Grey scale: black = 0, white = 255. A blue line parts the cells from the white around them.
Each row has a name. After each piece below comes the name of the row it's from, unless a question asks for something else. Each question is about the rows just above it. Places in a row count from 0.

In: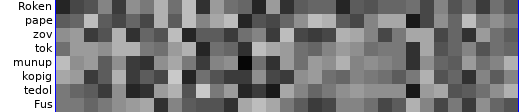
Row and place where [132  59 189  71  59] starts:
zov, 14
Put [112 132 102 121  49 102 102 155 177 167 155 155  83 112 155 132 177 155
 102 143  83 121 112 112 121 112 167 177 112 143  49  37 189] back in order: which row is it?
tok
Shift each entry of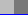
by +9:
[198 130]
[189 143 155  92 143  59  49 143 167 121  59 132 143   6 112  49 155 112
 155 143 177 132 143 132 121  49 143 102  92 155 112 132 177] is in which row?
munup
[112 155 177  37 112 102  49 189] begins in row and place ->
tok, 7
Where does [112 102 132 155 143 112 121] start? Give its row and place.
tok, 17

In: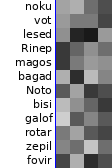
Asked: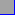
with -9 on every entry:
[154]
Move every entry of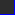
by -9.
[36]
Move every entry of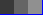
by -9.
[ 48  92 135]

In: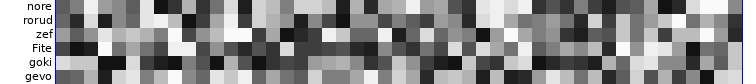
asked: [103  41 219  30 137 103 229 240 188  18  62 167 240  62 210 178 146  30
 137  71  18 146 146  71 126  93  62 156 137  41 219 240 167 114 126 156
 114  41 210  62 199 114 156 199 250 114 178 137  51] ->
rorud
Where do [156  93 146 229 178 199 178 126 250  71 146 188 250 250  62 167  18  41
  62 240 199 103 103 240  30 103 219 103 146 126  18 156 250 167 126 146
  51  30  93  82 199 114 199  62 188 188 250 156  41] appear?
zef

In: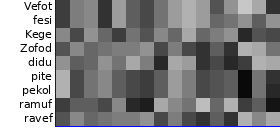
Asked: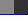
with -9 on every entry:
[127  41]
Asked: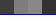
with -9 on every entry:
[ 52 116 127  41]

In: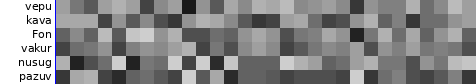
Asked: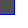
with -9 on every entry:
[70]
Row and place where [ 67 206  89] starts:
pazuv, 8
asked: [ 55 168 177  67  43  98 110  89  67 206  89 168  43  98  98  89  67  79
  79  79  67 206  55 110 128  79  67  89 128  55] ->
pazuv

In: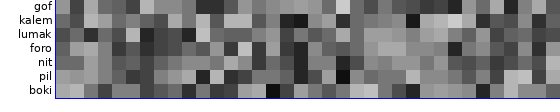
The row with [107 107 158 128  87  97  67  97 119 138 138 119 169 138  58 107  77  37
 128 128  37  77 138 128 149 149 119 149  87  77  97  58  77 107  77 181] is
nit
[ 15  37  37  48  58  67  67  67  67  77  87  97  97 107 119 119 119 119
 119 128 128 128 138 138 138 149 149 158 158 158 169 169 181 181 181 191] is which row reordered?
pil
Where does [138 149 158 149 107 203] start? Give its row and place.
gof, 15

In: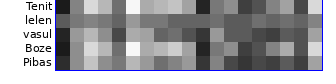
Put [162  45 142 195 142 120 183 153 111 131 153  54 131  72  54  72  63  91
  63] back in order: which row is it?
Pibas
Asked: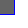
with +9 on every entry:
[109]

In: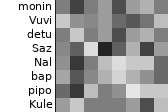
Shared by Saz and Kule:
[156]
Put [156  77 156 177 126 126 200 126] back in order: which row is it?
detu
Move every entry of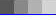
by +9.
[ 96 145 186 220]
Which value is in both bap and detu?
[177]
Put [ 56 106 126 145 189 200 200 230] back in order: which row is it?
pipo
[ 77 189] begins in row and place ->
Kule, 6

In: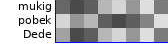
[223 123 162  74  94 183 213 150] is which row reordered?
Dede
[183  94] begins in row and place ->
pobek, 2
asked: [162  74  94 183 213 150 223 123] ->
Dede
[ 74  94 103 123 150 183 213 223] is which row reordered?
mukig

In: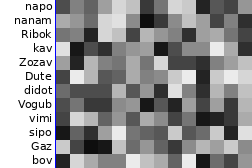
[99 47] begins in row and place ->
sipo, 1
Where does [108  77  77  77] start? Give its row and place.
didot, 0
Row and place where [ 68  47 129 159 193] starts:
Zozav, 9
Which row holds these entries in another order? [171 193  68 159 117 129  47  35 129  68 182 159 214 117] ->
Zozav
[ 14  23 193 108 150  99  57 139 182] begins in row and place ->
Gaz, 2
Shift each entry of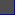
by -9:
[68]

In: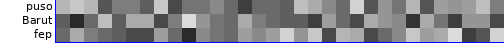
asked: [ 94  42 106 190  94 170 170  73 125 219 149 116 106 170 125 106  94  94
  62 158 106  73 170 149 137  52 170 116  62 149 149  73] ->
Barut
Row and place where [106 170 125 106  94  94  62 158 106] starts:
Barut, 12
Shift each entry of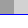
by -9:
[149 201]

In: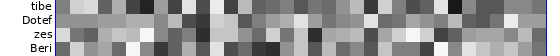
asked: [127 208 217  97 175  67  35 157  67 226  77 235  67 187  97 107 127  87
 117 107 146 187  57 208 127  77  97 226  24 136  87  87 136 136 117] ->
tibe

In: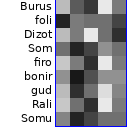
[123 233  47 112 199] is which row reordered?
Rali
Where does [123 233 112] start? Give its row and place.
Dizot, 1
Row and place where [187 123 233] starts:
Dizot, 0
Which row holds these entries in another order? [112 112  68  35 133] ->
Somu
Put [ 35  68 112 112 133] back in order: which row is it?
Somu
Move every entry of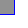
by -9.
[136]
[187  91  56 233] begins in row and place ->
Burus, 0

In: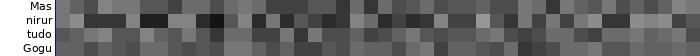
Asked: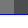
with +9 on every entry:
[128  86]
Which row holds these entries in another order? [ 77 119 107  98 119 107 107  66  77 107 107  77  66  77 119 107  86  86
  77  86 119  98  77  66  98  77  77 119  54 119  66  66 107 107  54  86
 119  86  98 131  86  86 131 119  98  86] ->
tudo
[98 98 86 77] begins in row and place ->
Gogu, 28

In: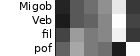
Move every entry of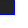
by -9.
[27]
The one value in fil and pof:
[123]

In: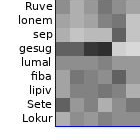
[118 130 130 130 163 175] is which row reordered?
lipiv
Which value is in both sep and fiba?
[97]
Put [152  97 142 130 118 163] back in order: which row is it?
fiba
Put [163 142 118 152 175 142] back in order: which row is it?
Ruve
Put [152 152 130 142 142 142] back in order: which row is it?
lumal
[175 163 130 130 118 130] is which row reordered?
lipiv
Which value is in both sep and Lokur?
[175]

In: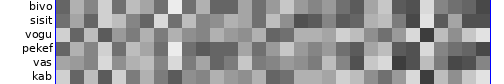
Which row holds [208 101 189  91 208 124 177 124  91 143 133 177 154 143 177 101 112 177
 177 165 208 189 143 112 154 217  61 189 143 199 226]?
kab
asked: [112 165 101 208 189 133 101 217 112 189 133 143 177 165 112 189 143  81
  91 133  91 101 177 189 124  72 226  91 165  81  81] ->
sisit
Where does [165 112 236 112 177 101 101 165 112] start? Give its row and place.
bivo, 6
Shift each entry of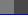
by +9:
[133  81]
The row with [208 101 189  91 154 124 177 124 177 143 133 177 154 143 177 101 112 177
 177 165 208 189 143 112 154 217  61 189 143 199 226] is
vogu

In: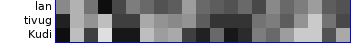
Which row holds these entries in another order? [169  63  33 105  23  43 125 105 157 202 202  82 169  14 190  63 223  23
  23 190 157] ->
Kudi
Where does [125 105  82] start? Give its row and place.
lan, 5
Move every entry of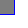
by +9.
[134]
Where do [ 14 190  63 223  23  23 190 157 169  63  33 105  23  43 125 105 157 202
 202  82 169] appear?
Kudi

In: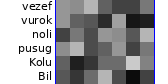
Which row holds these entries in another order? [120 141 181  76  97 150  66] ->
pusug
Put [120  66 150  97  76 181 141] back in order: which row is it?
pusug

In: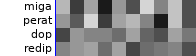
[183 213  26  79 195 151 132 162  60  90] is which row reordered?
perat
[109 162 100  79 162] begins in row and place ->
dop, 4
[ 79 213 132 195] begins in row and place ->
miga, 5
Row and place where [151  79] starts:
miga, 4
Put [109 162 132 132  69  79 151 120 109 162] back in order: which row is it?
redip

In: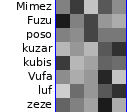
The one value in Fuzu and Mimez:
[129]
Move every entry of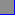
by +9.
[150]

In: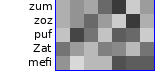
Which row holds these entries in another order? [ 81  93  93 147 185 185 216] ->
mefi
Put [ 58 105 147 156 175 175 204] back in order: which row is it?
zoz
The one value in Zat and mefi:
[185]
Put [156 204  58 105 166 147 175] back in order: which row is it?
zum
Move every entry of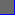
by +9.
[114]

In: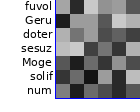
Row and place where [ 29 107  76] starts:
num, 1
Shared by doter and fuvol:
[156]
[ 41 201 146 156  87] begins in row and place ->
fuvol, 1
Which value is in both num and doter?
[76]
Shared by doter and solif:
[156]
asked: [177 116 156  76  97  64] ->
doter
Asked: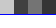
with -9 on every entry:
[192  55 107  44]

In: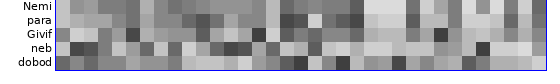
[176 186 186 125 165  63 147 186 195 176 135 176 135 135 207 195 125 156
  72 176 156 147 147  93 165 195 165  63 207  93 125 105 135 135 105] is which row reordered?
Givif
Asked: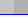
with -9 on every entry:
[186 167]
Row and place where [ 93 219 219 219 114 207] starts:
Nemi, 21
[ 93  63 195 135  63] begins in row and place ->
dobod, 16
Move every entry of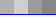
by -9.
[167 198 147 126]

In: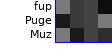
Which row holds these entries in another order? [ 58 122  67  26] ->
Puge
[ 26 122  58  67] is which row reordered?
Puge
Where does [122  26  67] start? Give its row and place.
Muz, 0
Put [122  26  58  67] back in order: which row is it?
Puge

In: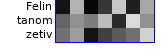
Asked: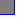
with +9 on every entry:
[134]
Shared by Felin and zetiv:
[19]

